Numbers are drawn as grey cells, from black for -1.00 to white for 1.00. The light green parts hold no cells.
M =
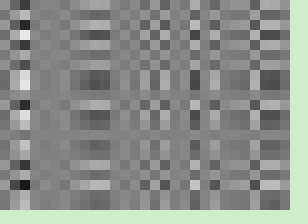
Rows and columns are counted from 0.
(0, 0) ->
0.15
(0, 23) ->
0.15
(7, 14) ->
0.23
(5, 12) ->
0.07
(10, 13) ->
0.09
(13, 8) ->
0.05
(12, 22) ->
-0.03
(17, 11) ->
0.01
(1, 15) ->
-0.11
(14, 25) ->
0.26
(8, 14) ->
0.25
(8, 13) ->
-0.08
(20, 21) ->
0.22
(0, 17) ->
0.07
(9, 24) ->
-0.02
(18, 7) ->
0.16
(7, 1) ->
0.30
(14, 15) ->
-0.13
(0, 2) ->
-0.52
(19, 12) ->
0.06
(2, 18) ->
-0.07
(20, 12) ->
0.08
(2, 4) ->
0.08
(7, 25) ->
0.35
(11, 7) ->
-0.10
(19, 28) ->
-0.06
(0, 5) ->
0.04
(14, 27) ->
-0.23
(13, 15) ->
0.05
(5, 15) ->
-0.07
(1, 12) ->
0.08
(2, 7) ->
0.13
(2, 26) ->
0.39
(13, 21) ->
-0.02
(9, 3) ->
0.03
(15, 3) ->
0.04
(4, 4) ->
0.07

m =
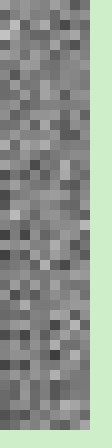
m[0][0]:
0.30
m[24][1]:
0.09
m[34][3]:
0.13
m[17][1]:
-0.09
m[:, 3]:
[0.08, -0.01, 0.11, -0.19, 0.03, 0.23, 0.19, -0.09, -0.05, -0.12, -0.11, 0.16, -0.22, 0.03, 0.18, -0.03, -0.41, 0.03, -0.07, 0.09, -0.02, -0.18, 0.01, 0.12, 0.01, 0.23, -0.23, -0.04, 0.22, -0.29, -0.04, 0.02, -0.02, 0.07, 0.13, 0.00, 0.15, 0.16, -0.19, -0.16, -0.17, 0.01, 0.00]
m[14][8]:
-0.02
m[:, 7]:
[-0.30, 0.03, -0.06, 0.30, -0.36, 0.14, 0.07, 0.05, 0.03, 0.11, -0.01, 0.17, 0.11, -0.30, -0.01, 0.09, -0.13, -0.04, -0.30, -0.14, -0.19, -0.11, 0.11, 0.11, -0.33, -0.07, -0.01, 0.25, -0.09, 0.18, 0.20, -0.28, 0.41, 0.02, -0.12, 0.37, 0.11, -0.04, -0.07, -0.01, 0.29, 0.05, 0.04]
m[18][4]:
-0.09
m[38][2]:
0.14
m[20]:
[-0.33, 0.18, 0.16, -0.02, 0.09, 0.00, -0.17, -0.19, 0.18]
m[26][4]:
0.37
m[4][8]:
-0.01
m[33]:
[-0.40, -0.15, -0.45, 0.07, -0.27, 0.01, 0.25, 0.02, 0.13]
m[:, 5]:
[0.25, -0.17, -0.18, 0.02, 0.26, -0.23, -0.11, -0.10, 0.02, 0.14, 0.02, 0.19, -0.16, 0.15, 0.04, -0.05, -0.09, 0.00, 0.11, 0.22, 0.00, 0.15, 0.10, -0.04, 0.35, 0.23, -0.21, 0.07, 0.26, 0.11, -0.01, 0.30, -0.44, 0.01, 0.36, -0.52, -0.06, 0.37, -0.32, -0.32, -0.07, 0.09, -0.16]
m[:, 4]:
[0.03, 0.02, 0.33, -0.20, -0.08, 0.08, -0.09, -0.01, 0.27, 0.27, 0.01, 0.15, 0.30, 0.06, 0.34, -0.17, -0.01, -0.26, -0.09, 0.20, 0.09, 0.12, -0.06, -0.21, 0.03, -0.03, 0.37, -0.06, -0.07, -0.02, -0.05, -0.01, -0.05, -0.27, -0.06, -0.18, -0.05, 0.04, -0.01, -0.02, 0.19, -0.08, 0.19]
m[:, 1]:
[0.09, 0.00, 0.47, 0.25, 0.11, 0.16, -0.06, -0.31, 0.20, -0.11, 0.14, -0.23, -0.10, 0.18, -0.16, -0.05, 0.10, -0.09, 0.24, -0.07, 0.18, 0.45, -0.05, -0.03, 0.09, -0.10, -0.06, 0.04, 0.22, -0.39, 0.00, -0.13, 0.18, -0.15, 0.18, 0.13, -0.18, 0.18, -0.21, -0.23, 0.07, -0.22, -0.13]
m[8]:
[-0.15, 0.20, -0.09, -0.05, 0.27, 0.02, 0.09, 0.03, -0.04]
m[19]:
[-0.43, -0.07, 0.01, 0.09, 0.20, 0.22, 0.16, -0.14, 0.07]
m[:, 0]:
[0.30, -0.24, 0.06, 0.52, -0.25, 0.25, -0.07, 0.06, -0.15, -0.15, 0.05, 0.11, -0.11, 0.01, 0.34, -0.10, 0.26, -0.39, 0.03, -0.43, -0.33, 0.10, 0.02, -0.49, 0.18, -0.50, -0.13, 0.02, -0.16, 0.16, -0.14, -0.18, -0.01, -0.40, 0.01, 0.03, -0.47, 0.01, -0.10, -0.17, -0.17, -0.36, -0.22]
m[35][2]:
0.14
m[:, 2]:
[0.18, 0.17, -0.25, -0.05, -0.02, -0.11, 0.22, 0.08, -0.09, 0.19, -0.22, -0.07, 0.18, 0.03, 0.29, 0.16, 0.03, -0.31, 0.03, 0.01, 0.16, 0.07, -0.21, -0.45, 0.20, -0.30, 0.02, 0.14, -0.13, -0.09, 0.33, -0.20, 0.24, -0.45, -0.11, 0.14, -0.42, -0.01, 0.14, 0.18, 0.10, -0.33, 0.10]
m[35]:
[0.03, 0.13, 0.14, 0.00, -0.18, -0.52, -0.03, 0.37, -0.01]
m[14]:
[0.34, -0.16, 0.29, 0.18, 0.34, 0.04, -0.04, -0.01, -0.02]
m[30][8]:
0.20
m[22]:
[0.02, -0.05, -0.21, 0.01, -0.06, 0.10, 0.08, 0.11, 0.43]
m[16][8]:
0.03

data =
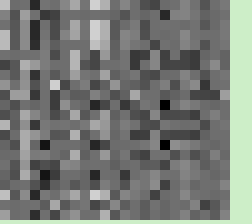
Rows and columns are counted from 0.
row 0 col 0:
0.50
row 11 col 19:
-0.51
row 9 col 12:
-0.24
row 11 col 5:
-0.41
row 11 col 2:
0.32
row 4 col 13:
-0.08
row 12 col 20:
-0.41
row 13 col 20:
-0.23
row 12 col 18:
-0.15
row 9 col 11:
-0.37
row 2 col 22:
-0.06
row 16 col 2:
0.17
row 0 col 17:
-0.13
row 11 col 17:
-0.42
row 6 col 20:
-0.14
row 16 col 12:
-0.15
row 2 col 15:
-0.14
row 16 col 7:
0.03
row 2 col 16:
-0.12
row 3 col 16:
-0.16
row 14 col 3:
-0.20
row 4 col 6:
-0.14
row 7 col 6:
-0.14
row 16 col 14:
-0.28
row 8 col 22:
-0.12
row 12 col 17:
-0.13
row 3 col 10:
0.38
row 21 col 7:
0.14
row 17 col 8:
-0.20
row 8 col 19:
0.08
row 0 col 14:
-0.38
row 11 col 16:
-0.43
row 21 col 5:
-0.45
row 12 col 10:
0.19
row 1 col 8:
-0.16
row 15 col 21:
-0.01
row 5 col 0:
-0.12
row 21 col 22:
0.02
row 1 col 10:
-0.14

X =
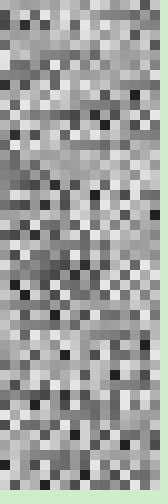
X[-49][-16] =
0.44
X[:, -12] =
[0.37, 0.80, -0.39, 0.26, 0.25, 0.04, -0.25, 0.21, 0.69, 0.14, 0.78, 0.08, 0.20, 0.41, 0.39, 0.23, 0.44, -0.19, 0.17, 0.38, -0.63, 0.57, -0.11, 0.30, 0.24, -0.16, -0.13, -0.31, -0.41, 0.18, -0.17, 0.39, -0.02, 0.33, 0.44, 0.55, 0.33, 0.58, -0.20, -0.44, 0.64, 0.54, 0.18, -0.33, 0.74, 0.01, 0.76, 0.62, -0.75]
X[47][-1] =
0.18
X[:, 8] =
[0.14, 0.54, 0.80, 0.74, 0.44, 0.21, 0.03, 0.23, 0.78, 0.38, 0.04, 0.17, 0.55, 0.33, 0.01, 0.57, 0.37, 0.25, 0.41, 0.39, 0.69, 0.58, 0.80, -0.20, -0.17, -0.08, -0.63, 0.30, 0.18, -0.16, 0.33, -0.41, 0.44, 0.24, 0.20, 0.18, 0.26, -0.33, 0.39, -0.39, -0.11, -0.02, 0.64, 0.64, 0.62, -0.19, -0.25, -0.75, 0.76]
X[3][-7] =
0.58
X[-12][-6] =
0.39
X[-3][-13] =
-0.41
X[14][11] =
0.21
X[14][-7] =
-0.02
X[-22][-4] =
-0.20
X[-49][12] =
0.38
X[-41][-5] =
0.24
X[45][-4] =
0.25
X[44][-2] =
0.18
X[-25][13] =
0.23
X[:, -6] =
[0.58, 0.04, 0.78, 0.20, 0.74, 0.44, 0.07, 0.37, 0.54, -0.33, -0.02, 0.30, -0.75, 0.39, -0.17, 0.14, 0.57, 0.26, -0.20, 0.64, 0.80, 0.38, 0.64, 0.33, -0.19, 0.03, -0.39, 0.41, 0.80, -0.25, 0.25, -0.11, 0.23, 0.01, 0.62, 0.76, 0.44, 0.39, 0.24, 0.69, 0.18, 0.21, 0.57, -0.41, 0.55, 0.33, -0.08, 0.18, -0.16]
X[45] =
[0.39, 0.54, 0.24, 0.04, 0.01, -0.02, -0.17, 0.21, -0.19, 0.44, 0.33, 0.23, 0.25, 0.37, 0.26, 0.57]
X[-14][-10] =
-0.75
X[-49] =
[0.44, 0.33, 0.23, 0.25, 0.37, 0.26, 0.57, 0.44, 0.14, 0.74, 0.58, 0.20, 0.38, 0.62, -0.33, 0.55]
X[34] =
[0.25, 0.37, 0.26, 0.57, 0.44, 0.14, 0.74, 0.58, 0.20, 0.38, 0.62, -0.33, 0.55, 0.39, -0.75, 0.64]
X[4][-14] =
0.33
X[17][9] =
0.37
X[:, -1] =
[0.55, -0.19, 0.01, 0.39, -0.33, 0.26, 0.02, 0.74, -0.17, 0.18, 0.33, 0.80, -0.11, -0.02, 0.23, 0.62, 0.20, 0.58, 0.54, -0.16, 0.24, -0.75, 0.26, 0.04, 0.37, 0.10, 0.33, 0.78, 0.07, 0.57, 0.14, -0.08, 0.44, 0.44, 0.64, 0.80, 0.38, 0.76, 0.21, 0.39, 0.03, 0.25, 0.57, -0.25, -0.41, 0.57, 0.36, 0.18, 0.64]
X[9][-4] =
0.39
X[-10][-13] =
-0.31
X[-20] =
[0.55, 0.39, -0.75, 0.64, 0.18, -0.41, 0.76, -0.11, -0.16, 0.18, -0.25, 0.80, -0.08, 0.64, 0.03, 0.57]
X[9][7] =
0.20
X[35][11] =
-0.11
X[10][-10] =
0.54
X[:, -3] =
[0.62, -0.17, 0.24, -0.33, 0.38, 0.25, 0.10, 0.44, 0.01, -0.75, -0.19, 0.69, -0.41, 0.04, 0.44, 0.20, 0.74, 0.14, 0.78, 0.76, 0.39, 0.55, 0.07, 0.54, 0.23, 0.36, -0.20, 0.80, 0.03, 0.64, 0.57, -0.25, 0.26, 0.21, 0.39, 0.18, 0.58, 0.18, -0.02, 0.33, -0.08, 0.33, 0.26, -0.16, 0.64, 0.37, 0.57, -0.11, 0.80]
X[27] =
[0.21, -0.05, 0.08, -0.13, -0.31, -0.44, 0.17, -0.63, 0.30, -0.39, 0.41, 0.69, -0.20, 0.80, 0.33, 0.78]
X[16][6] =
0.23
